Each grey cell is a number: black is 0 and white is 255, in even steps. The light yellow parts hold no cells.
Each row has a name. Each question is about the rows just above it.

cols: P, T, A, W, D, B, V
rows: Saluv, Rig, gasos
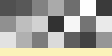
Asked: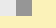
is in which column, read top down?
V
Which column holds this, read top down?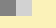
A
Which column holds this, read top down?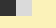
W

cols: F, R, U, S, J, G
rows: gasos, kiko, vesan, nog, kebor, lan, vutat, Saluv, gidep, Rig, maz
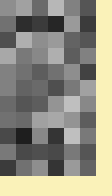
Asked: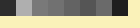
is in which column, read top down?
R
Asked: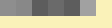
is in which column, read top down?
U
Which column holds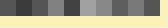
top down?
G
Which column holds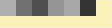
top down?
S
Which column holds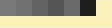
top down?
R
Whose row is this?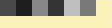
gidep
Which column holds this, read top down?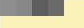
U

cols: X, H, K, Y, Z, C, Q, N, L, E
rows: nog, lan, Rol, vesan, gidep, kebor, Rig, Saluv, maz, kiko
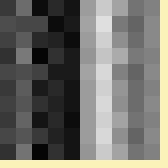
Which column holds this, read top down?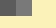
H
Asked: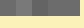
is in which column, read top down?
L
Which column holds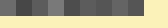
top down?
H
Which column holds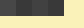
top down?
X
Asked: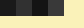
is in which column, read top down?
K
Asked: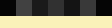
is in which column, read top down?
K

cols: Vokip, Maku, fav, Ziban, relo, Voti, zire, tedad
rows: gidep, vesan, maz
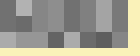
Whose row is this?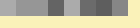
maz
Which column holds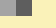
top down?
zire
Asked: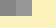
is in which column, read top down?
fav
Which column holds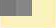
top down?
tedad

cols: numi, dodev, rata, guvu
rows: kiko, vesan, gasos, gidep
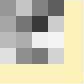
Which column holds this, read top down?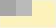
numi
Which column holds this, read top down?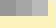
numi
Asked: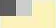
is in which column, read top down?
guvu
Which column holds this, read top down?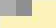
dodev
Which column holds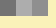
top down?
dodev
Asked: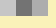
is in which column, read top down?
dodev

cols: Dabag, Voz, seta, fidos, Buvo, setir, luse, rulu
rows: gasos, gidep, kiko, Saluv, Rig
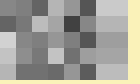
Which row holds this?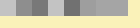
Saluv
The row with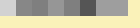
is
kiko
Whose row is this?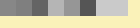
gasos

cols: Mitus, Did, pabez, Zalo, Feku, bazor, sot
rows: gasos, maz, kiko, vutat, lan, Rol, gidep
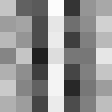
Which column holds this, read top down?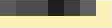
pabez
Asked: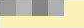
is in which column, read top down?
Mitus
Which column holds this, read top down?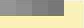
bazor
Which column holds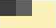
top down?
pabez
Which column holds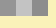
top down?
Did
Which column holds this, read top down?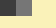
Feku

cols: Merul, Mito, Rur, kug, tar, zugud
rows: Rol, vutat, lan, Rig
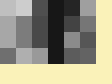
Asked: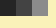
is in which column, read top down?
tar

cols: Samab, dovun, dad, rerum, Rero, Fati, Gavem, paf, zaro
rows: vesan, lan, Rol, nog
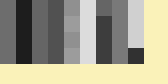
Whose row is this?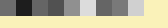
vesan
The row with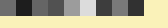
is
nog
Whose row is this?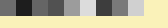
lan
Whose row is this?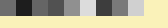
Rol
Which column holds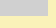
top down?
zaro

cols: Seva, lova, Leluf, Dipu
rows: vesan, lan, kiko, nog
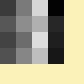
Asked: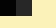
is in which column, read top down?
Dipu
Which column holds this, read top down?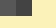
Seva
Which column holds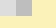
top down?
Leluf
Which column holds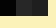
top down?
Dipu

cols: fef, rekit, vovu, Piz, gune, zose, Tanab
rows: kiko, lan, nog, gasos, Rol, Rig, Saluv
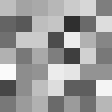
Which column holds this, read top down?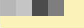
Piz
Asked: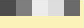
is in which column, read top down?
Piz
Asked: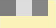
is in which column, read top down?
Tanab

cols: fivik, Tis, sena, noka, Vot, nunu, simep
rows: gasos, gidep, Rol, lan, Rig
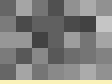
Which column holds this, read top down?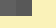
noka
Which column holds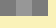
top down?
fivik
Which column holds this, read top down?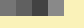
sena
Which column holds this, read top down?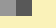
Tis
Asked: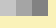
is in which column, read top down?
simep
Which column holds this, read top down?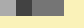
nunu

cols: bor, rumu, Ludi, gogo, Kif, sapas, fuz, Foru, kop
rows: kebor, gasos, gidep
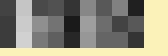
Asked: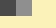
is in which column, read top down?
Ludi
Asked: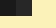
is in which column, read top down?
Kif
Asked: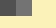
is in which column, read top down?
gogo
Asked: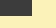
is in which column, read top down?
bor
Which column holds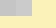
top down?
rumu

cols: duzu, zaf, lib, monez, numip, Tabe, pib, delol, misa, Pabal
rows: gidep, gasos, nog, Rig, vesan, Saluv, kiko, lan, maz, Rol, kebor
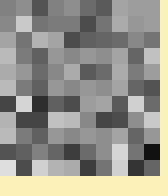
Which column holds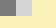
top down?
zaf
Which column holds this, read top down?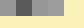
Tabe
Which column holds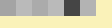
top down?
duzu
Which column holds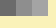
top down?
pib

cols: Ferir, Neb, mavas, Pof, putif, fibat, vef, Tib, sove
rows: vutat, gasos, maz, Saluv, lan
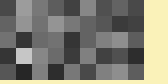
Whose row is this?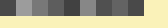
vutat
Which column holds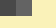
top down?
Ferir

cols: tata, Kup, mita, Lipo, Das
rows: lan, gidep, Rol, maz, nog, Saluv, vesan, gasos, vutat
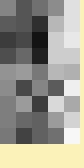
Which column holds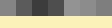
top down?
tata
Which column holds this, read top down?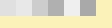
Das

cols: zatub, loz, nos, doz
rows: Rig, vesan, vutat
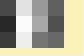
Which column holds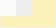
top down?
loz
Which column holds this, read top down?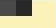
zatub
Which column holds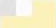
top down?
loz
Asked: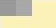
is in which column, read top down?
nos

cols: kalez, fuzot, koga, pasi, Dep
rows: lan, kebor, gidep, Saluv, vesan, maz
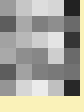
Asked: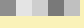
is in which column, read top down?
pasi
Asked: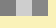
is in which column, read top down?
koga
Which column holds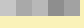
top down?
fuzot
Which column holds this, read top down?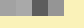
kalez
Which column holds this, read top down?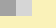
fuzot

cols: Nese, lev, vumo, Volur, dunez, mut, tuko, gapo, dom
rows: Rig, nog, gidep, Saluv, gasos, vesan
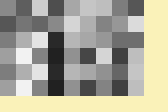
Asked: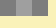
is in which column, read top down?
Nese
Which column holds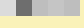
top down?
dom
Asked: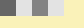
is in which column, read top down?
vumo

